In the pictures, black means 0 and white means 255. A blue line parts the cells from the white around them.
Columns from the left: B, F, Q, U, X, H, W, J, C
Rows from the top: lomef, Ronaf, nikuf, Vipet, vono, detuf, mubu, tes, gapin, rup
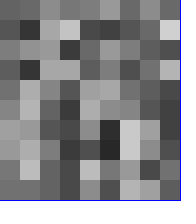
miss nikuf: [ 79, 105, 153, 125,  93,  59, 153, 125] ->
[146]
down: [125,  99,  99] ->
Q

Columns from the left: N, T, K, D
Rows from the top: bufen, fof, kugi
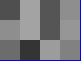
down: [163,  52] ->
T
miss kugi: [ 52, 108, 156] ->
[129]
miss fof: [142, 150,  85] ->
[163]

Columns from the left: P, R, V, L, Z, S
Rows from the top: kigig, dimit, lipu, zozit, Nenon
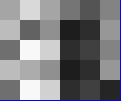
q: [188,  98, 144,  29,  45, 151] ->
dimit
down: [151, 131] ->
S
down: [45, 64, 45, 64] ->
Z
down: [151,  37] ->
S
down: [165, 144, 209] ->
V

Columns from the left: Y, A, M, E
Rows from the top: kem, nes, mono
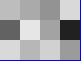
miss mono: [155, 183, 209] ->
[217]
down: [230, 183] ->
A
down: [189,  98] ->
Y
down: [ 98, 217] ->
Y
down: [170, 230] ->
A
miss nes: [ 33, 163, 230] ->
[98]

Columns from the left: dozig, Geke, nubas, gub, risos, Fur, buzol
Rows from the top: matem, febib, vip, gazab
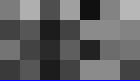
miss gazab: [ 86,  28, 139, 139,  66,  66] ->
[58]
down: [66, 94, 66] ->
gub
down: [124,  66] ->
dozig
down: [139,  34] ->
risos
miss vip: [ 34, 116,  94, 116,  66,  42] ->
[108]
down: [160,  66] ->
gub
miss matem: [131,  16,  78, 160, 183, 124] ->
[175]

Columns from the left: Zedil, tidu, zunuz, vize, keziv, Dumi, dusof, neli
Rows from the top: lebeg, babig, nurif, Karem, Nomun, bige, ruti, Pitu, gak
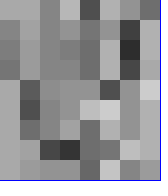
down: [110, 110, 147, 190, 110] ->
keziv
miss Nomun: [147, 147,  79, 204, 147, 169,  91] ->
[141]

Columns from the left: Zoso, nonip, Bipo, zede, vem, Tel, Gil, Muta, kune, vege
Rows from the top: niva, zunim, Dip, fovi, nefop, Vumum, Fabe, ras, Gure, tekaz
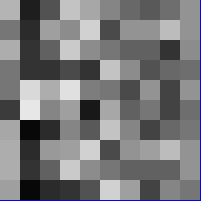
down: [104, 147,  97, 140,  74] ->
Gil
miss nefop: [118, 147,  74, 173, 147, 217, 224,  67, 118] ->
[125]
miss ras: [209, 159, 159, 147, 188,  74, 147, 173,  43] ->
[153]
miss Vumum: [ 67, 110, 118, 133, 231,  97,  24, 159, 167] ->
[59]

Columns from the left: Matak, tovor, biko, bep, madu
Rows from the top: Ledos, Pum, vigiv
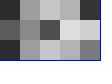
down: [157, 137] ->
tovor
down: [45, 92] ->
Matak
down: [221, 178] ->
bep

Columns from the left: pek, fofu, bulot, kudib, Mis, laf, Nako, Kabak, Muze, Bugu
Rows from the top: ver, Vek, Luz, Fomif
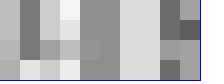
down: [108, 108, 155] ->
Muze
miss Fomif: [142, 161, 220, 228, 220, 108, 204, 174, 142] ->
[236]
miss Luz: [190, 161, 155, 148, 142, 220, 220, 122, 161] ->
[182]
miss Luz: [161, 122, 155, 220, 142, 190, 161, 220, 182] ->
[148]

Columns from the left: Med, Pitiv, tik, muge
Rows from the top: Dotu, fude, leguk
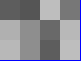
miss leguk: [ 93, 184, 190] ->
[142]
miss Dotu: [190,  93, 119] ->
[85]
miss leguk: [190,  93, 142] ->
[184]
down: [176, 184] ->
Med
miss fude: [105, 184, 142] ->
[176]

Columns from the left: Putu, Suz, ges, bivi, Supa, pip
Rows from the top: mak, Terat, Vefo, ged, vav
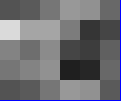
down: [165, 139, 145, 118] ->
ges
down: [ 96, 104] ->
pip
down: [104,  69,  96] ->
pip

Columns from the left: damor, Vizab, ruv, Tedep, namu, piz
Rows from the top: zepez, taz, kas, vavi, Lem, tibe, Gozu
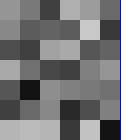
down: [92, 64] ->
Vizab
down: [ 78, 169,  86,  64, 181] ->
damor
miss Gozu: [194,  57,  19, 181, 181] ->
[187]
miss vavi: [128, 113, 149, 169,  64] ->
[72]

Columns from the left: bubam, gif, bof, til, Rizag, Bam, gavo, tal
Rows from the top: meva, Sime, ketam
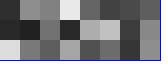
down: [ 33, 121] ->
gif
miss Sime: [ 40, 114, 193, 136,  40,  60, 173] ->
[33]

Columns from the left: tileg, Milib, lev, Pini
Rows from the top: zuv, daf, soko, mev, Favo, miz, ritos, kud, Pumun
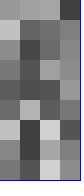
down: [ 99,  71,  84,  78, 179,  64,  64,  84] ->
Milib
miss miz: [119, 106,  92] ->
[179]
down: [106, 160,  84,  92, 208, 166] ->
lev
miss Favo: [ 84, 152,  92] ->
[78]
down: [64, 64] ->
Milib
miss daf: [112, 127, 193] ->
[99]

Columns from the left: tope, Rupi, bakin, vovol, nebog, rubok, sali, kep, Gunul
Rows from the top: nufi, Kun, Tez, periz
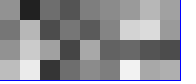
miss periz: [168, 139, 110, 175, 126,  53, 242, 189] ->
[235]
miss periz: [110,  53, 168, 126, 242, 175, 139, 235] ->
[189]
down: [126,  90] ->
nebog
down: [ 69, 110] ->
vovol
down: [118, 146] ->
tope

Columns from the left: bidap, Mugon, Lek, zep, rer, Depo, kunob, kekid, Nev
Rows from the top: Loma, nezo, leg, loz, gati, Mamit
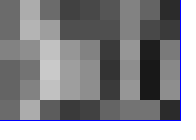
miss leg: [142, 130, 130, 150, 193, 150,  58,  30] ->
[122]
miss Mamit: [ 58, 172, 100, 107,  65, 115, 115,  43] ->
[92]
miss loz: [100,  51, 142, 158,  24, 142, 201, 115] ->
[136]
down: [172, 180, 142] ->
Mugon
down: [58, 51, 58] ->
Depo

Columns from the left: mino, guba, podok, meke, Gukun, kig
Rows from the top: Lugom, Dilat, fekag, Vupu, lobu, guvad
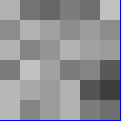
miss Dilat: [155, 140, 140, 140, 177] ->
[161]
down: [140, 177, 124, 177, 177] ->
meke
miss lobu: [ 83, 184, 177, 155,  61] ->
[169]
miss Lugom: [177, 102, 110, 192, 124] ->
[116]
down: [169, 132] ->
guba
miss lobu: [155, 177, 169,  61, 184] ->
[83]

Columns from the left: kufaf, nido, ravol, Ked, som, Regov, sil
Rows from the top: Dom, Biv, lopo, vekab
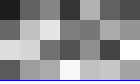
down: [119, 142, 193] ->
som
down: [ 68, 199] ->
Regov

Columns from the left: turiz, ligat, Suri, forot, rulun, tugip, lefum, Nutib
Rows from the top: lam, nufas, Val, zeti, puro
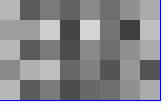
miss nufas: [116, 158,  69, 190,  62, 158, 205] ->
[213]
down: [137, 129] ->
rulun
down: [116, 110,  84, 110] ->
tugip

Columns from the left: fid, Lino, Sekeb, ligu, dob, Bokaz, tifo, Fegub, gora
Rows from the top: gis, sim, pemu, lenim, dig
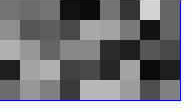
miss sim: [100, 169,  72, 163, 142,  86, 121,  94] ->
[17]
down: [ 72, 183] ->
dob
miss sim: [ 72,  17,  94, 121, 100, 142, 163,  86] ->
[169]
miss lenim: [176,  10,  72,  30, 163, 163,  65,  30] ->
[38]
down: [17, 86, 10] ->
Fegub
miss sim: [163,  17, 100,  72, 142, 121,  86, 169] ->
[94]
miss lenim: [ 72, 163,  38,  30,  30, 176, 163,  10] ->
[65]

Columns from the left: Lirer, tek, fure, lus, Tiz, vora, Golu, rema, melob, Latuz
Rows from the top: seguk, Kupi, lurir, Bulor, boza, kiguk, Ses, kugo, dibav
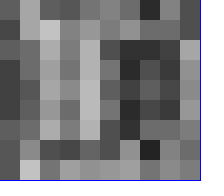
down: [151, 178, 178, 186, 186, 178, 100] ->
Tiz
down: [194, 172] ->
fure
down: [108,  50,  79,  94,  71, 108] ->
rema
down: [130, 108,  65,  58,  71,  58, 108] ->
melob
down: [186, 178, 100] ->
Tiz
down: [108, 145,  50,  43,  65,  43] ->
Golu
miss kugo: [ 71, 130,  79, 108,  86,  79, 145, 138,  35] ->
[100]

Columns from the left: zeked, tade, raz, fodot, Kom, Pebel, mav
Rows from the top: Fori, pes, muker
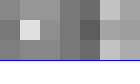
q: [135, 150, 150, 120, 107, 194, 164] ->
Fori
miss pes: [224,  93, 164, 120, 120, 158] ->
[143]
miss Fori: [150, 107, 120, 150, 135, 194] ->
[164]
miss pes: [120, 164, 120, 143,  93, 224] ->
[158]
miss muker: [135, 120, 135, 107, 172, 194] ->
[127]

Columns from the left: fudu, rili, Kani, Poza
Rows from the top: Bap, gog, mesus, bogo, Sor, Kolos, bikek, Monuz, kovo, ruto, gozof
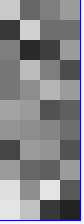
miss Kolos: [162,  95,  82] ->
[155]
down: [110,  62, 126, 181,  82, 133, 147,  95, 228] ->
Kani
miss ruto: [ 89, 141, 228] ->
[222]
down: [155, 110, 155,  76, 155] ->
Poza
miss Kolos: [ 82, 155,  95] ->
[162]
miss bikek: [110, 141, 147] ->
[133]
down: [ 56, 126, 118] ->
fudu

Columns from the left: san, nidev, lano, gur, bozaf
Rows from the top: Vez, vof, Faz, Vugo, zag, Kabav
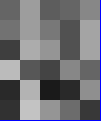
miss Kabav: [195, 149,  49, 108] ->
[56]
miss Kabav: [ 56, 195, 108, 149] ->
[49]
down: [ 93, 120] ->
lano
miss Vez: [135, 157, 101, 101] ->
[93]
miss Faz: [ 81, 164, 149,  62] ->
[172]

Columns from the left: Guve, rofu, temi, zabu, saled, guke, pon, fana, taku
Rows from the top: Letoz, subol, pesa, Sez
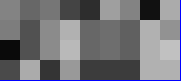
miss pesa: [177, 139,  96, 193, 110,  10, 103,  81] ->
[185]
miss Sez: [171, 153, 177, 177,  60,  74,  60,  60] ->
[52]

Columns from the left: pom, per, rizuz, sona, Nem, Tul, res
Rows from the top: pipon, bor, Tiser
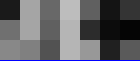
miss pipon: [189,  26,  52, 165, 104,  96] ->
[20]
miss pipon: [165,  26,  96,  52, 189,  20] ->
[104]
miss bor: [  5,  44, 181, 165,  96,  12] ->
[112]
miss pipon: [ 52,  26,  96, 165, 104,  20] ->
[189]
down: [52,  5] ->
res

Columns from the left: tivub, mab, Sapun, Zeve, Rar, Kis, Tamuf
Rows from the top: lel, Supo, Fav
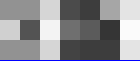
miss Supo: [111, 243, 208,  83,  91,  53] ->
[251]
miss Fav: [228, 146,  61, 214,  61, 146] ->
[67]
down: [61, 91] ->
Rar
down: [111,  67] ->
Zeve
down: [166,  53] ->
Kis

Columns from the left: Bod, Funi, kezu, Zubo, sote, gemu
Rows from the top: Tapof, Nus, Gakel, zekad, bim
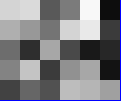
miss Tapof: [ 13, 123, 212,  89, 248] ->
[218]
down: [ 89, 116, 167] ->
kezu

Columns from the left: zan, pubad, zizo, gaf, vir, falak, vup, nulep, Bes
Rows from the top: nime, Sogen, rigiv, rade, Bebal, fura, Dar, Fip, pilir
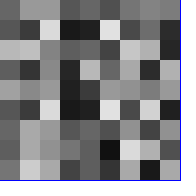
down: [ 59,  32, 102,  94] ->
vir
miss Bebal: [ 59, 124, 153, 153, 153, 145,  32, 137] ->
[161]

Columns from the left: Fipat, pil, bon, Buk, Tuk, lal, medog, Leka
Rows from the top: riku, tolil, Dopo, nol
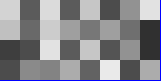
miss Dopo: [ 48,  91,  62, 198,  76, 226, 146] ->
[84]
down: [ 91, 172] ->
Buk
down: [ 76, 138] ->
pil
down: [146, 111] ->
medog
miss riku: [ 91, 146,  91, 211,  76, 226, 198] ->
[219]
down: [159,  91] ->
Buk

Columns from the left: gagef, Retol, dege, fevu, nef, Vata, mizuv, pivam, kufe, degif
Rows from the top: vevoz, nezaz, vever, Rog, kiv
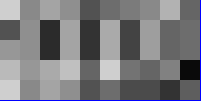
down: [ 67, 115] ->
mizuv
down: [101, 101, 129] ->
kufe

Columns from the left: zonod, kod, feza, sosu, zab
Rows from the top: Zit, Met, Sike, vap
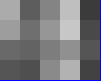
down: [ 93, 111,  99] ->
kod
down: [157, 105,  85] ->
zonod
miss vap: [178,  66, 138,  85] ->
[79]
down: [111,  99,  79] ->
kod
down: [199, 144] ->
sosu

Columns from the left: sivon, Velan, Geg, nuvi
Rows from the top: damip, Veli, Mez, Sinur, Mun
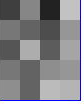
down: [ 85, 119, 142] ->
sivon
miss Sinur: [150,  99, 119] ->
[142]
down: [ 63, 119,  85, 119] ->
sivon
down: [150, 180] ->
nuvi
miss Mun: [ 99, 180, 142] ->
[187]
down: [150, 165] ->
nuvi
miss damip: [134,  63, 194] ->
[34]

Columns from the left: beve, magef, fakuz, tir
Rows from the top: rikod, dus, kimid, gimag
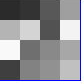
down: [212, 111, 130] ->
magef
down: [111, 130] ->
magef
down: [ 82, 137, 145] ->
fakuz

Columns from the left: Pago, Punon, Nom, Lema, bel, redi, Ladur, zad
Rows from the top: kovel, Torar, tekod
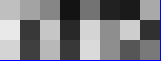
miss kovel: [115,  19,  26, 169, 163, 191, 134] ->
[33]
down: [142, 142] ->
redi
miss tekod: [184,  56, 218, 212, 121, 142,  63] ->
[86]
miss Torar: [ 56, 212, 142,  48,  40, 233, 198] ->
[206]
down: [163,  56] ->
Punon
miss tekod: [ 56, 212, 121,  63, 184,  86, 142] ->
[218]
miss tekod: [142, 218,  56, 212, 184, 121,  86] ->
[63]

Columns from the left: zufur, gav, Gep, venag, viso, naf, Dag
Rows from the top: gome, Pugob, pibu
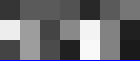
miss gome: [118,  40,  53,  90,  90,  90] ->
[82]
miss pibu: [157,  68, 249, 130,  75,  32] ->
[26]
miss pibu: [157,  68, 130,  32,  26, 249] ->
[75]
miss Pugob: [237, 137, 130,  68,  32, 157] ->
[243]

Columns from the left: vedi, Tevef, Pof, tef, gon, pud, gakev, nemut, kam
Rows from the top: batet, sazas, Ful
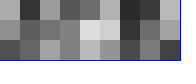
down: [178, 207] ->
pud
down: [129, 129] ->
tef
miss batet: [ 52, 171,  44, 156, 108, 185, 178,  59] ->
[86]
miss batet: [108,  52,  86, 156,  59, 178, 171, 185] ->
[44]
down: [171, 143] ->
vedi

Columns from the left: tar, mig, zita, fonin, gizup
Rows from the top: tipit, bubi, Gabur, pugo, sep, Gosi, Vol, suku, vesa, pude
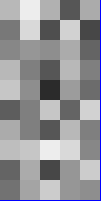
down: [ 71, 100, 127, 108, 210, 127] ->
gizup
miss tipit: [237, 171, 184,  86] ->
[177]
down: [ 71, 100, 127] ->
gizup
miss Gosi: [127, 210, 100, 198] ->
[93]
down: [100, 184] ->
fonin

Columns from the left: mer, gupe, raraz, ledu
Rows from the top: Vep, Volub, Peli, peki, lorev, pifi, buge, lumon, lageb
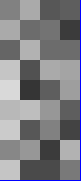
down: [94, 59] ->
ledu
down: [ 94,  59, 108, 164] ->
ledu
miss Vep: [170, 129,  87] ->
[94]
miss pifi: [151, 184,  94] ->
[190]
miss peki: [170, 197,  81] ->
[164]
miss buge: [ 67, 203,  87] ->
[129]
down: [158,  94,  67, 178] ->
ledu

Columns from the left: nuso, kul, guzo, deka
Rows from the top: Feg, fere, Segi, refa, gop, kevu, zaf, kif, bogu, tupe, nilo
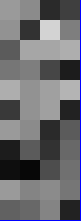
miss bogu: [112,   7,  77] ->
[14]
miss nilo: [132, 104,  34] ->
[97]
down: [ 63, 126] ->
deka
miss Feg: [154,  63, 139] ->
[42]
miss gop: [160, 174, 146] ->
[180]
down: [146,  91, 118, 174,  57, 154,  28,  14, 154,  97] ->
nuso

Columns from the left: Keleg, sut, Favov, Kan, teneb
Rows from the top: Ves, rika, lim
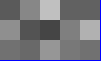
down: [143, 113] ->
Keleg
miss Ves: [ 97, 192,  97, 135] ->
[90]
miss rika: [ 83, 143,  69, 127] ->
[177]

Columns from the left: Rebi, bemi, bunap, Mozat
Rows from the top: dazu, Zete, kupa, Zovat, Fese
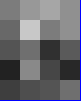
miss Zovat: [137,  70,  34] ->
[40]
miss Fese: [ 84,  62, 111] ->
[78]
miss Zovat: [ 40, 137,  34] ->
[70]
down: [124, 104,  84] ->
Rebi
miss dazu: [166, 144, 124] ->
[152]
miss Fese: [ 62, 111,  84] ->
[78]
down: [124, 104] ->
Rebi

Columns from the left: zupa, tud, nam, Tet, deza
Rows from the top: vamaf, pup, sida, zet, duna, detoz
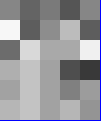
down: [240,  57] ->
deza
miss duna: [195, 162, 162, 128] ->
[156]
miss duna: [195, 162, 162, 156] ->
[128]
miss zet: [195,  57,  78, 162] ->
[175]
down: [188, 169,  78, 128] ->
Tet

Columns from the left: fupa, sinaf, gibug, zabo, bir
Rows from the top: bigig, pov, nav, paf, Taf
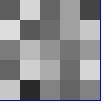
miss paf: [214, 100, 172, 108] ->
[207]
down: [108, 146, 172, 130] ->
gibug
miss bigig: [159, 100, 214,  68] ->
[94]
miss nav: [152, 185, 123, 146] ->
[116]

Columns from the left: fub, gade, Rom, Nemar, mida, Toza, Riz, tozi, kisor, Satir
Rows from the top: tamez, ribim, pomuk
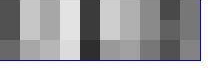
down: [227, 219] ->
Nemar
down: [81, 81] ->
fub

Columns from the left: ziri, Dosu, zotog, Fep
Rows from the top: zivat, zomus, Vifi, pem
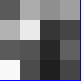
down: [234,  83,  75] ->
Dosu
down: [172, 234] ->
Dosu
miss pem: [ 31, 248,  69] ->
[75]
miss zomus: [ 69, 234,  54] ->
[178]

